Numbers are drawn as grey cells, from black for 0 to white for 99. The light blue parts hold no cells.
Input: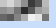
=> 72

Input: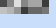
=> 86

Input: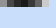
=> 16

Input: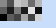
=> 77

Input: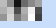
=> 7

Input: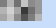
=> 44

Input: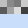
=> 47
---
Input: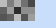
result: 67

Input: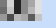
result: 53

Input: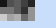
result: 36

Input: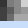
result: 48

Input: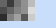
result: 45

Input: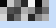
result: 94

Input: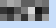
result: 37

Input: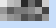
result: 41
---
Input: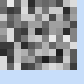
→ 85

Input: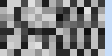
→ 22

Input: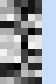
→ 25

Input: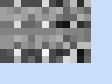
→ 73

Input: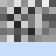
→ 32
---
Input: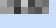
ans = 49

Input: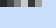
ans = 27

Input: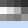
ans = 30

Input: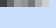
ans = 41

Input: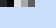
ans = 3

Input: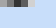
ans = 47

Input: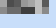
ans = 30

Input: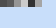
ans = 35

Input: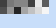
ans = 47

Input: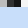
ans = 19
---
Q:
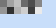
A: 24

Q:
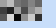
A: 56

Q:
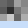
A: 46

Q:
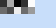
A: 42

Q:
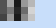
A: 42

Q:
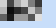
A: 76

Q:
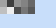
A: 46

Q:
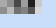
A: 33

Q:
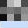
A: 41
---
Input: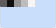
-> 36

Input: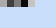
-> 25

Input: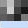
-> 14

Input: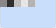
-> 53

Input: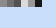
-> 32

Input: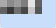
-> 28

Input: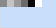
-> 41

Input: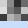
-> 23

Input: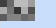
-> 25

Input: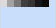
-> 9
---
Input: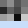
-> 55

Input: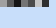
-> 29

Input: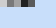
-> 63

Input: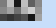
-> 74

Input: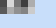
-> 46

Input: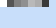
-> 72

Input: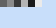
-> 70

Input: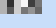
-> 95

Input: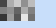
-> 79

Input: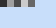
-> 29
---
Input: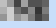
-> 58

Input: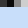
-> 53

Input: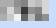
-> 94

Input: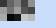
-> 9

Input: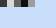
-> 38

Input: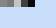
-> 76

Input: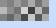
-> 55
